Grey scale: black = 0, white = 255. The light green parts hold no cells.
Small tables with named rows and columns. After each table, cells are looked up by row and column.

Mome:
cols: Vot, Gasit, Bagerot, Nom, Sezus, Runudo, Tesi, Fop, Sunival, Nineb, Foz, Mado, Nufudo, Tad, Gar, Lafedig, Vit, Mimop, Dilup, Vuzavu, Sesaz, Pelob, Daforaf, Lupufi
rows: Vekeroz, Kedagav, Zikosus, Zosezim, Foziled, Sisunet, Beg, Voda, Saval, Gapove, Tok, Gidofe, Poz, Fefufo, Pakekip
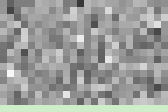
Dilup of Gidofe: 178
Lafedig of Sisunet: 198
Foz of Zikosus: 202
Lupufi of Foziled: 152
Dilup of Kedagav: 169
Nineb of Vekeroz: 122
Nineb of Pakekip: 143
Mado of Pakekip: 99
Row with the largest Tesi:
Saval

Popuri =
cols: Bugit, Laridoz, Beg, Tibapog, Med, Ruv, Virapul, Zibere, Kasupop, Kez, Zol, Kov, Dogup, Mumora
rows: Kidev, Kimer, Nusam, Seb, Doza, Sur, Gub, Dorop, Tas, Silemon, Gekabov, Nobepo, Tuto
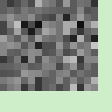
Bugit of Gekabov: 82
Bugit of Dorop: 135
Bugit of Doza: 69
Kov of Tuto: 55
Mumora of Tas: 134
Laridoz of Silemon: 97
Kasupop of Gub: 147
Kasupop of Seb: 116
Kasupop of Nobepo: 137
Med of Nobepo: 140
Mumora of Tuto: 134
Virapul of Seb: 140
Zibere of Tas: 117

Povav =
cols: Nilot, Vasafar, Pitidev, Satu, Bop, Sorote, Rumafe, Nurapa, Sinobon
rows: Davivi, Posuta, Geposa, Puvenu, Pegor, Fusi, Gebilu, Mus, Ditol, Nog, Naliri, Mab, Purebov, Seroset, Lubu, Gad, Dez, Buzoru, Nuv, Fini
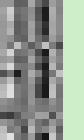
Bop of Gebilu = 94
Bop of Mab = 152
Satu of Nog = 117
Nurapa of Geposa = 170
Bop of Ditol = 164
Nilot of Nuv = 187
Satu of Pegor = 106
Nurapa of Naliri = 120
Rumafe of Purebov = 26
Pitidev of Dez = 91
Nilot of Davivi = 150
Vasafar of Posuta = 206
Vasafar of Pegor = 179
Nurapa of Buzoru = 150
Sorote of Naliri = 131
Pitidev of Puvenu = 93
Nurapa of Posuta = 174

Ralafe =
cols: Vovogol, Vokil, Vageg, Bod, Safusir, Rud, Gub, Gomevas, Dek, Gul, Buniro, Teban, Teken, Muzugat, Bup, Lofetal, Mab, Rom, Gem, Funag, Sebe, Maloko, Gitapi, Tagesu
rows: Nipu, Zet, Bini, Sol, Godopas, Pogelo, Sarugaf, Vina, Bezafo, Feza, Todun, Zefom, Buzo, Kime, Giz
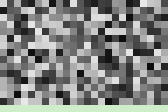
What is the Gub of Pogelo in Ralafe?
218
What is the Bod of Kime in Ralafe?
180
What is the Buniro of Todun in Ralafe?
183
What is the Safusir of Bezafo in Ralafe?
181
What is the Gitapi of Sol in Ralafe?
140
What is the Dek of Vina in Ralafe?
31
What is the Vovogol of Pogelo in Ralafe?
202
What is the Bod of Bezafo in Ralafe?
86
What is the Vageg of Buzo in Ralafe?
126
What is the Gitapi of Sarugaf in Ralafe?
34
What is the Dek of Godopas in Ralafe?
192
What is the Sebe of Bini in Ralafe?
113
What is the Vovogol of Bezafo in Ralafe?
80
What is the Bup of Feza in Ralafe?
78
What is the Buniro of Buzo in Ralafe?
201

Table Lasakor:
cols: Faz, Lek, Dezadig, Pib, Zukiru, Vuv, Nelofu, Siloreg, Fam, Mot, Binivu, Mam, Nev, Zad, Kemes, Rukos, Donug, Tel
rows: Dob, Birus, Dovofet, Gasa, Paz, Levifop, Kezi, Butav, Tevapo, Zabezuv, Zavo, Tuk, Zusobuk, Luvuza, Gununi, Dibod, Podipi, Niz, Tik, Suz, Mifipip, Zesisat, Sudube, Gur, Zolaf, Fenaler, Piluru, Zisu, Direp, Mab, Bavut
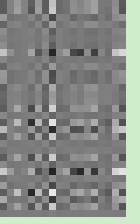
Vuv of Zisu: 186
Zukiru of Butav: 163
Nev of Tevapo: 117
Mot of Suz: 112
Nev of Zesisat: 128
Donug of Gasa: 122
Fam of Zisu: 108

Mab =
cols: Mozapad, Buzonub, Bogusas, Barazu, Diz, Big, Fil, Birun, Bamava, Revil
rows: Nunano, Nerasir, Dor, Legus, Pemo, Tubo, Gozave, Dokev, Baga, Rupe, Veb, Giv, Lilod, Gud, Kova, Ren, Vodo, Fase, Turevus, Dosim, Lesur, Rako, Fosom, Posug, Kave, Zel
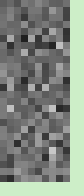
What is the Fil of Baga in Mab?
98
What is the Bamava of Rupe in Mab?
164
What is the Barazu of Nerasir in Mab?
83
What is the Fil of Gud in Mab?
92
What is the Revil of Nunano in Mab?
111
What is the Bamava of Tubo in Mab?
127
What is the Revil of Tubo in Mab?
54
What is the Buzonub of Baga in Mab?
114
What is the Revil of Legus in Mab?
118
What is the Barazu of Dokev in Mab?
171
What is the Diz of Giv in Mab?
106
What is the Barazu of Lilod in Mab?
71
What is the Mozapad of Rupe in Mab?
134

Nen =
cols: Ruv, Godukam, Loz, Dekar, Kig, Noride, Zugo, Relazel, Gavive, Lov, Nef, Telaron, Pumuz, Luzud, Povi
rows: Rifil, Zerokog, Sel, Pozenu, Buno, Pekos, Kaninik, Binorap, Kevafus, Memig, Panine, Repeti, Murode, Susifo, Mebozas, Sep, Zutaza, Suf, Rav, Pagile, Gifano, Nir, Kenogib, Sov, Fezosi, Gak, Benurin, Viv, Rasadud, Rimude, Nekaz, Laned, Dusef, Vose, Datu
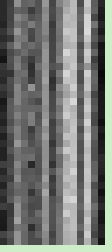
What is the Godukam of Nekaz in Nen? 58
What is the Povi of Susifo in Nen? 26
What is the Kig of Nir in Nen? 97
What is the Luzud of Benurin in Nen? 78
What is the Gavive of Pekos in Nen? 111
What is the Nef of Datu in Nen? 179
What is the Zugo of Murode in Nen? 145
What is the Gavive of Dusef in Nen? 116
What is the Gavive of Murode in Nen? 137
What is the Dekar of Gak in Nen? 91

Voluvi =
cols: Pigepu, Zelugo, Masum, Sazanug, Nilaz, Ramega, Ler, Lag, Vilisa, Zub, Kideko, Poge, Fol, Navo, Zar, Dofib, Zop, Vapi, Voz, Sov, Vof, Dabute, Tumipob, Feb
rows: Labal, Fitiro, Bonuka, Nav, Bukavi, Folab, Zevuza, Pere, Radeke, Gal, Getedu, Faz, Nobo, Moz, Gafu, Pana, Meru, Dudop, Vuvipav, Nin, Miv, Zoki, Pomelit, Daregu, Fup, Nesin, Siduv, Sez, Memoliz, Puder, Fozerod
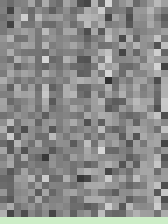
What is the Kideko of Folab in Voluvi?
128
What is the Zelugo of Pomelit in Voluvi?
160
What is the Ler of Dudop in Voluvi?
145
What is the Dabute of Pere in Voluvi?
168
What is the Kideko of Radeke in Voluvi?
157
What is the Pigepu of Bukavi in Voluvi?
120
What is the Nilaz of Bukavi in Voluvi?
150
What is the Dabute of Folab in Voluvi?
152
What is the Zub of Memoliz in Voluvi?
141
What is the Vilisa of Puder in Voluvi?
140
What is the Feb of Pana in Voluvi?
198
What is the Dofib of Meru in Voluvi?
167
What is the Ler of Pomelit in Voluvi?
56
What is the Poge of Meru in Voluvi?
115
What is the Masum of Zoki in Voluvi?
141
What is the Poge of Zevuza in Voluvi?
143
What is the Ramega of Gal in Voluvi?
113
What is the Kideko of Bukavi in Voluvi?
167
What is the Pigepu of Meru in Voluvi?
114
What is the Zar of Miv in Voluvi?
170

